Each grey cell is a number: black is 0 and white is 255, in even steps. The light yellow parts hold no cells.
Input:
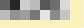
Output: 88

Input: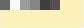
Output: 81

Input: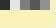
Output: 87

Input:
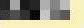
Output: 25

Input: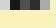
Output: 45

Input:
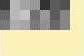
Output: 59
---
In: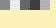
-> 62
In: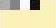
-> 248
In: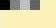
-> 191
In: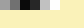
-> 193
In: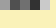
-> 50
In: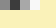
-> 168
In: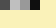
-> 153
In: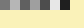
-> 231
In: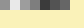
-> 83
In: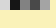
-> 73
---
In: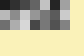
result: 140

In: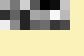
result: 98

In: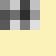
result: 110

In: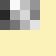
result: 169

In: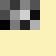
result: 153

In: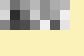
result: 45

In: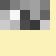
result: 246

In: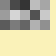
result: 213

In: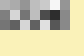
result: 214

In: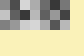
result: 96
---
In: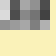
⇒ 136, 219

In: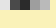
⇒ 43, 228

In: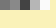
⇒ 67, 250

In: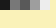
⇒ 89, 237

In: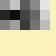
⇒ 67, 228

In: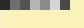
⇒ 181, 213

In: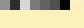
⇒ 122, 216

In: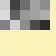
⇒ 152, 219

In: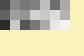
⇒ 210, 243
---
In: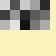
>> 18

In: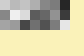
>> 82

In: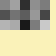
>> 25

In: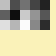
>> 251

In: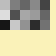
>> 146

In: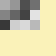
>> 207
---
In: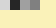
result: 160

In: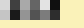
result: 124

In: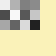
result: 218

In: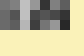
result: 151

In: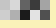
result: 227

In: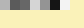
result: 21

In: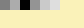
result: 202

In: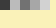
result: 167

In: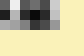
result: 75

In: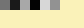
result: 215
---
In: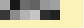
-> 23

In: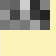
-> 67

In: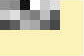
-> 222

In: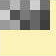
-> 82

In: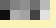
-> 131

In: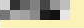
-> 48

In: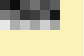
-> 105

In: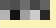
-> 78

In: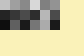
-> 55
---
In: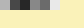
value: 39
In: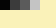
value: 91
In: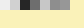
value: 38
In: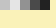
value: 146
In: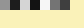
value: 213
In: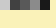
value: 89
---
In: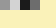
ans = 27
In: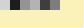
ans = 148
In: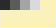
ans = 165
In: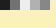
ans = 238
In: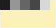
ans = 101
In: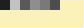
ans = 89
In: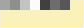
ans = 195
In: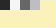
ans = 103
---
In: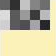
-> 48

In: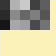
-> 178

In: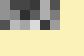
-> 69

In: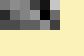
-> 140

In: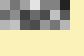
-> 118

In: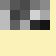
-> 86
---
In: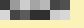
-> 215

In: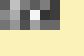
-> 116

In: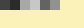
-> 66

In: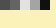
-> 78

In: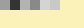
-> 158

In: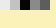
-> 235

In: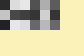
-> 34

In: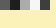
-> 92
